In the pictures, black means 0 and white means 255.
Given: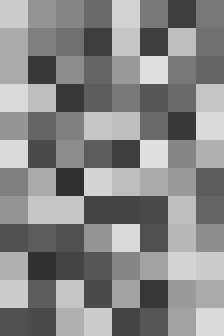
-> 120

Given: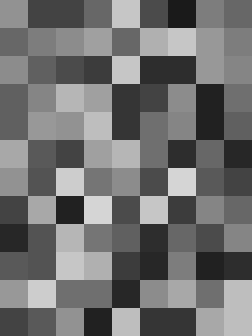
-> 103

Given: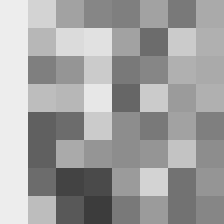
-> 170

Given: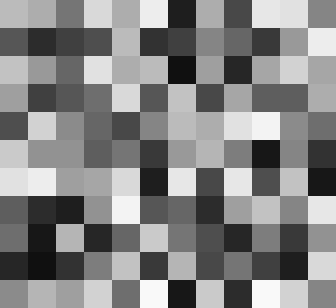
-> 133

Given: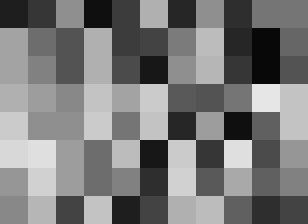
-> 117

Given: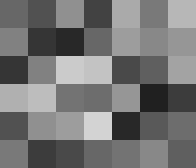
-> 183

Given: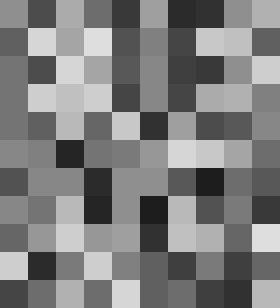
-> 177

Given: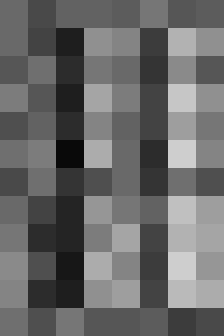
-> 92

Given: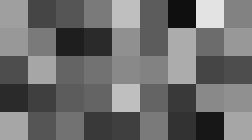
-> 130
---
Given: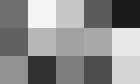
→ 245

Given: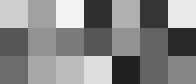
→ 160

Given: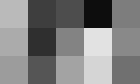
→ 62

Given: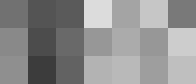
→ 84

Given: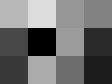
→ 220

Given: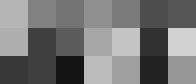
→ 129

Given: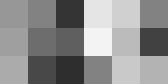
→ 130

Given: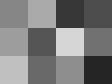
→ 170
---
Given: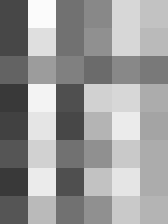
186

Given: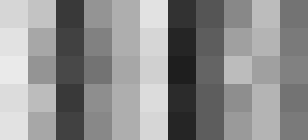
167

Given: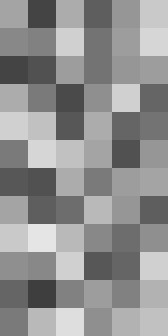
185

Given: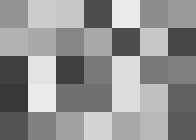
128

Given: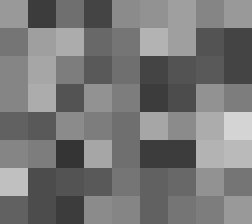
76

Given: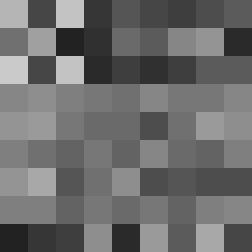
54

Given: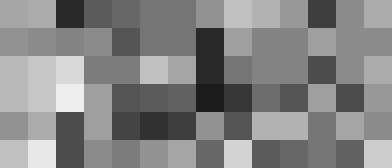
231
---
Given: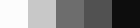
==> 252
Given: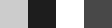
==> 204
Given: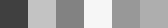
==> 64
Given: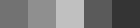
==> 114
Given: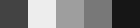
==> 67
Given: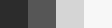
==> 44
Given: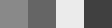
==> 137
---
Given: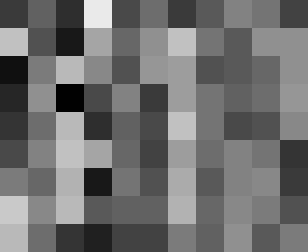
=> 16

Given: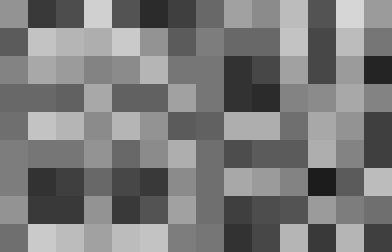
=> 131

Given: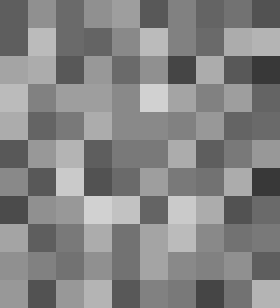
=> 164

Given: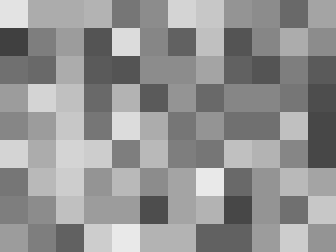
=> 112

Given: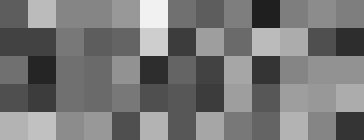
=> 112

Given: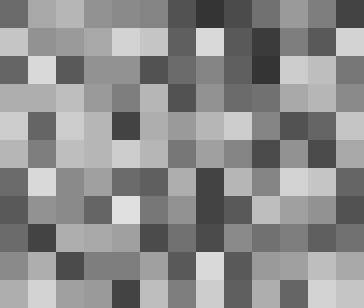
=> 101

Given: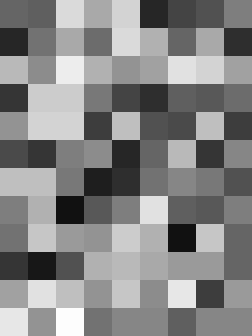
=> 185
